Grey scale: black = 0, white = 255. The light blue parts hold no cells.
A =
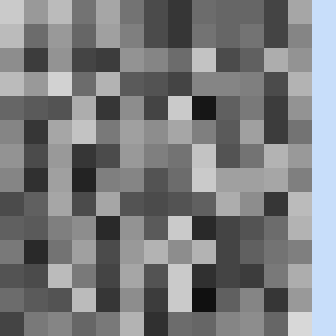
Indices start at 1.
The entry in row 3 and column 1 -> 141
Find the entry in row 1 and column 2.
153
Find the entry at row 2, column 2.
108
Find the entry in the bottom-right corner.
216
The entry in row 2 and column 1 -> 187
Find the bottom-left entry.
68
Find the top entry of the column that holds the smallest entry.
108
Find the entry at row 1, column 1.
202
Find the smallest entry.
16
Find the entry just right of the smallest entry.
96
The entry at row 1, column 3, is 187
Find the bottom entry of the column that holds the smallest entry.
102
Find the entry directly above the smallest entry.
48
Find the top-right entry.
166
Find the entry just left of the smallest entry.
202

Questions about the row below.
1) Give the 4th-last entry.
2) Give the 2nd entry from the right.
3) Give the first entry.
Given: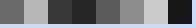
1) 91
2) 203
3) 105

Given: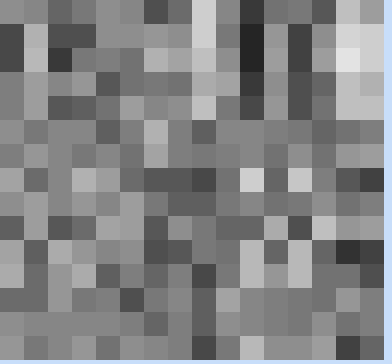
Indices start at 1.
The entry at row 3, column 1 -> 72
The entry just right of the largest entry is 206
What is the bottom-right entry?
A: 101
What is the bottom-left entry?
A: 150
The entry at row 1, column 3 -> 101
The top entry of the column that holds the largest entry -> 191
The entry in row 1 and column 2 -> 134
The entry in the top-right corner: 157
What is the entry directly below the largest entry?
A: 191
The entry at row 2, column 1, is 72
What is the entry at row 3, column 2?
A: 184
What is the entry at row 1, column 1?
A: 142
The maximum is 227
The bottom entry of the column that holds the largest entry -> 65

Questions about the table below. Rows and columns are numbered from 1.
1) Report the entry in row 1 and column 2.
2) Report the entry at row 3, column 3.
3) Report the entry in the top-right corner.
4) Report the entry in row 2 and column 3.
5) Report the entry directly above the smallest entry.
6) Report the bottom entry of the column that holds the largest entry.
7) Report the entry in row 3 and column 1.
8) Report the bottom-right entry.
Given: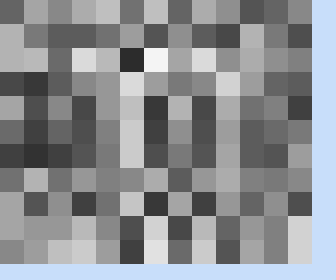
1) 165
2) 106
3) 136
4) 92
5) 157
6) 225
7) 179
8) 210

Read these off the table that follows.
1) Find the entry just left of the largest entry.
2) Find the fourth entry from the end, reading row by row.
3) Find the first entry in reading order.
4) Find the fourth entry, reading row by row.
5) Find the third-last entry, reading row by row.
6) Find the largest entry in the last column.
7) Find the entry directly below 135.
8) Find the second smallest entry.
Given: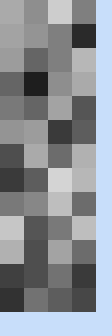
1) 93
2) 50
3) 170
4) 127
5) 114
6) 190
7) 85
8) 42

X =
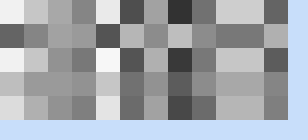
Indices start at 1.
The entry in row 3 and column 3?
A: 146
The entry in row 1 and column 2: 198
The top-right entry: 100
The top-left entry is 241
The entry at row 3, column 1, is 241
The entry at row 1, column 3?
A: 168
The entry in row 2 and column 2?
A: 133
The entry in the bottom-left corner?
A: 220
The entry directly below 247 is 198
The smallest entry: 50
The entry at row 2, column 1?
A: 100
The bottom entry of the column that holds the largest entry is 228
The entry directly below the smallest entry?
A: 190
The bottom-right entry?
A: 127
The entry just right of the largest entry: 84

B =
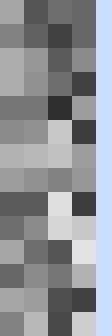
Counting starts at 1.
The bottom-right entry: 206
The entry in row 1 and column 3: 110
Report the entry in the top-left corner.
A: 165
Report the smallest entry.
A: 47
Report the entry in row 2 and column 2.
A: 96
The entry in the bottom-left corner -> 129
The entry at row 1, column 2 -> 84
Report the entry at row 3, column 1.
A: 173
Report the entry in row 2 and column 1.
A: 129
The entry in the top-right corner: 102
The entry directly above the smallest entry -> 110
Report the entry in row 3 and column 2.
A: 151
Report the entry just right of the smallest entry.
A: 157
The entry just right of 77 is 65
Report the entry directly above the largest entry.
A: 200
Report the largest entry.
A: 227

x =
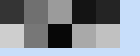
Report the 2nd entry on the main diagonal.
119
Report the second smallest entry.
20
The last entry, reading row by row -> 193

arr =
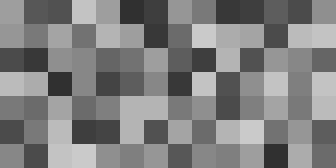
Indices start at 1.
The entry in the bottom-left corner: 135
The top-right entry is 143
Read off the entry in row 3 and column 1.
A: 75
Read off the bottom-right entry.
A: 107
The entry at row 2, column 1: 150
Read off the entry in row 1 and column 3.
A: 81
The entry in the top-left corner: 158
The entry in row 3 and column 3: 143

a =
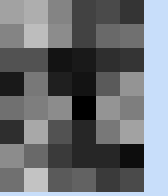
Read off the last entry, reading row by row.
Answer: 74
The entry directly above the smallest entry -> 19
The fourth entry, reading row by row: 66
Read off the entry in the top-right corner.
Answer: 52
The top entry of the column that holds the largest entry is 174
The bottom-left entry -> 112
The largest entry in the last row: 195
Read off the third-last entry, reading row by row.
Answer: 98
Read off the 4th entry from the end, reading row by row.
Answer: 90
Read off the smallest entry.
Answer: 0
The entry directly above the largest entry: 105
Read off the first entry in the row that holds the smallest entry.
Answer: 112
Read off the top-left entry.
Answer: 162
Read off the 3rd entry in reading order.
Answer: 132

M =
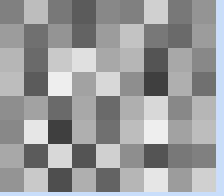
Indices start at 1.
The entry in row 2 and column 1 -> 156
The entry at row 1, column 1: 128
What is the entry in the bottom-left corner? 148
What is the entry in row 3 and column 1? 182
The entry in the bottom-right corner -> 208
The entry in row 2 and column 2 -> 112
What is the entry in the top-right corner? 148
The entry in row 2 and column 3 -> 148
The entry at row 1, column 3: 120
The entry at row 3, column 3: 201

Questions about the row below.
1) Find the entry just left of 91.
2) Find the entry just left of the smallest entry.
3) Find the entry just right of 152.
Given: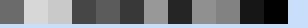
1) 70
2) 22
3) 37

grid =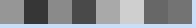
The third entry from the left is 138
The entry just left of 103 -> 207
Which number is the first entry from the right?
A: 115
